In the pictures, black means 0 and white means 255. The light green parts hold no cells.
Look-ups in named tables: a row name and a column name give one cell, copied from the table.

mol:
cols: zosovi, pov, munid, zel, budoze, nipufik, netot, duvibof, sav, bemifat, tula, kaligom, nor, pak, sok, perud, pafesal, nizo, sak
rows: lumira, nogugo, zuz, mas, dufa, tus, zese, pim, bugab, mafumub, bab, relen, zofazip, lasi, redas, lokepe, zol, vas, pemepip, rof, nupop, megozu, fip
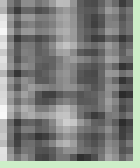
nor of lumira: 79
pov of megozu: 143
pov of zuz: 155
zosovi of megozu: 226
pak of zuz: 68
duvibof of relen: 105

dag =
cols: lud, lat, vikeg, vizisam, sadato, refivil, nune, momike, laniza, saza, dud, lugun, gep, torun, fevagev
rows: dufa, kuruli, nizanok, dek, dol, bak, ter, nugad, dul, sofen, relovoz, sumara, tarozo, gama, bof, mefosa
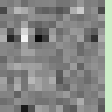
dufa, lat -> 123
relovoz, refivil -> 139
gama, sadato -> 126
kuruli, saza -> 99
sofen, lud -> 127
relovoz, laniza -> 91
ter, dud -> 131
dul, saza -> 145
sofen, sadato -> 161
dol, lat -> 82
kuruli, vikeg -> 182
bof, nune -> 115
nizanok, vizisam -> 126
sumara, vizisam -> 117
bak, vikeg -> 83
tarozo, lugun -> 122
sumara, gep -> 108

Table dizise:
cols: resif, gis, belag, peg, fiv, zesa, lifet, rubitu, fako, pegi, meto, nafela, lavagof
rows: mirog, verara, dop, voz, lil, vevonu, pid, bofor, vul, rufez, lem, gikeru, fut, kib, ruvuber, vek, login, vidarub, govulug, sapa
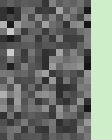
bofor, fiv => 117
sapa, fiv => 86
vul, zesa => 73
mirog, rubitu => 128
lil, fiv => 97
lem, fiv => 85
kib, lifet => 144
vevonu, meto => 63
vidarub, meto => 60
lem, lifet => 159
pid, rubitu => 87
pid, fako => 73
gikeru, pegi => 118
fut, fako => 46

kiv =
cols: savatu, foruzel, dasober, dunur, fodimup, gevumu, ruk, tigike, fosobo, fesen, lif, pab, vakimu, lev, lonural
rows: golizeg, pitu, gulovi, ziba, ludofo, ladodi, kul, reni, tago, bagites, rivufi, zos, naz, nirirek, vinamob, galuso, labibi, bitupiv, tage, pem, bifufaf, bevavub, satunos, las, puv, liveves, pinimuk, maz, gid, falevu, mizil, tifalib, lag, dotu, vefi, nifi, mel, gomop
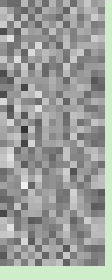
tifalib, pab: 130
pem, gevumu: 119
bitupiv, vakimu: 135
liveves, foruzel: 157
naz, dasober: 163
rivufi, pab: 151
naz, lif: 160
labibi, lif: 191
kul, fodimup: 134
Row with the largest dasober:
tago

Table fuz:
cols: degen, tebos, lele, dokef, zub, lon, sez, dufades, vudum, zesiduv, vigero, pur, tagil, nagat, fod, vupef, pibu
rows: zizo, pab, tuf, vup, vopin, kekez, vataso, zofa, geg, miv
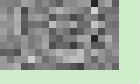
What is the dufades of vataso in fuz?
80
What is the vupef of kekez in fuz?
173
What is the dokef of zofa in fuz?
158
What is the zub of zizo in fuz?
150
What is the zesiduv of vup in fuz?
142
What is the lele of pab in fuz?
167
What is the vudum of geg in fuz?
149
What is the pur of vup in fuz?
108
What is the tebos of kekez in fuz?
124
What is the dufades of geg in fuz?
131
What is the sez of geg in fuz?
110
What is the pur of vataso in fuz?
109
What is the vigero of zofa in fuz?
167
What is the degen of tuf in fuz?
163
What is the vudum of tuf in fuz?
120
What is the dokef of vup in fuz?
91
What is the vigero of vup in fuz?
169

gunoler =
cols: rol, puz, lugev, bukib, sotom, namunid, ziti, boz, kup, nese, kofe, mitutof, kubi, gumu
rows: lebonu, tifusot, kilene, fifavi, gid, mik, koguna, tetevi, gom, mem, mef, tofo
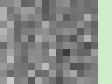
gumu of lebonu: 116
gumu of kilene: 126
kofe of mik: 85
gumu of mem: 123
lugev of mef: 123
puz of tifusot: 116
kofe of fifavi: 118
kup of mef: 104
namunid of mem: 145
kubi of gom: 144
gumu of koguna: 101
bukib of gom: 103
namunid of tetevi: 140
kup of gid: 129

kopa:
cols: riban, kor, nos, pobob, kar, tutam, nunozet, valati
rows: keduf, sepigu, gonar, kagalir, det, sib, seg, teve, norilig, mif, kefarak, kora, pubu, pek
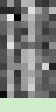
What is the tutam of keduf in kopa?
65
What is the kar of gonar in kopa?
184
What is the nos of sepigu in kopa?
55
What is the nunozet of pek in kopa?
112
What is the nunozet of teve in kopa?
82
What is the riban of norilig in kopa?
83
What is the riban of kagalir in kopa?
99
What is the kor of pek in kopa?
161
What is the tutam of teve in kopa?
121
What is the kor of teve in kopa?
149
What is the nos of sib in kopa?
68
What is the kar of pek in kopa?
146
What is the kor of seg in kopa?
225
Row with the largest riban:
gonar

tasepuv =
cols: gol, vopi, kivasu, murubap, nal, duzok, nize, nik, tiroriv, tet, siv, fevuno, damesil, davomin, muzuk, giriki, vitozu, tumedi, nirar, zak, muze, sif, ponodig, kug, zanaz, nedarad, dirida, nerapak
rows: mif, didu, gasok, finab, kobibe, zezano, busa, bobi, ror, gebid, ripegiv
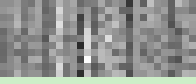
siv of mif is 167
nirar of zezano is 110
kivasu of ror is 156
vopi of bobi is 128
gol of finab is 141
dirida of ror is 156

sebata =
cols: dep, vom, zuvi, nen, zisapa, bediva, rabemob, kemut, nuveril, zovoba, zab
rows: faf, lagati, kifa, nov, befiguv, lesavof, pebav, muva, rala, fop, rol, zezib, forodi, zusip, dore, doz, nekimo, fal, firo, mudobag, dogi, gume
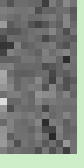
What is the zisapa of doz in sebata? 104
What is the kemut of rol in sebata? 72
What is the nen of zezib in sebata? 114
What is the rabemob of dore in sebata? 116
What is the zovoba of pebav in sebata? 82
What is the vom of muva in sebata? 129
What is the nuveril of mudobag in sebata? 123
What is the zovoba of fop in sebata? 117
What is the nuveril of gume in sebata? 107
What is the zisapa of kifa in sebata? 107
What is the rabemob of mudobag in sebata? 109
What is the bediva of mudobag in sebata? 127
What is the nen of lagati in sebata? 115
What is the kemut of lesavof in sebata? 96
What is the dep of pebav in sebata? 52
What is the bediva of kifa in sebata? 108
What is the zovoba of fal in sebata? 94
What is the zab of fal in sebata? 112
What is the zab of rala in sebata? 114

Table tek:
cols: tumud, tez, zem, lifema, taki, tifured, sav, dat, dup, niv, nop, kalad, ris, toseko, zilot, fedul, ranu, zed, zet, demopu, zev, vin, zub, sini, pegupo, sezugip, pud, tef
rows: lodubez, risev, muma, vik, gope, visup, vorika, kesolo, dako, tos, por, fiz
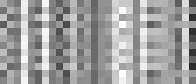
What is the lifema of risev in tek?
238
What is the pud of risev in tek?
185
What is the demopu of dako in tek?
128
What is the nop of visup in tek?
183
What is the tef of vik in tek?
158
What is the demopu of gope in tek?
144
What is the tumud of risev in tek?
116
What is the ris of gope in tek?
166
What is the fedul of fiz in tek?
137
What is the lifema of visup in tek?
241
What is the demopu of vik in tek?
147
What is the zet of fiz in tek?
213

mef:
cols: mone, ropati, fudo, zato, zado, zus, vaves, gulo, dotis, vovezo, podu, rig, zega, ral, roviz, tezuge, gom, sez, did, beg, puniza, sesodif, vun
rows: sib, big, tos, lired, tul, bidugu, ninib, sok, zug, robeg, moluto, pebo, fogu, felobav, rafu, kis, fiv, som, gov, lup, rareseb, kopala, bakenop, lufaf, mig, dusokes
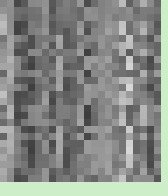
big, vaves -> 148
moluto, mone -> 105
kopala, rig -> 101
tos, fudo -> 106
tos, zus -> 113
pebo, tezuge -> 136
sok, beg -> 142
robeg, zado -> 65
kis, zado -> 138
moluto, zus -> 141
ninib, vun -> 101
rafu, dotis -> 125
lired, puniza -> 161

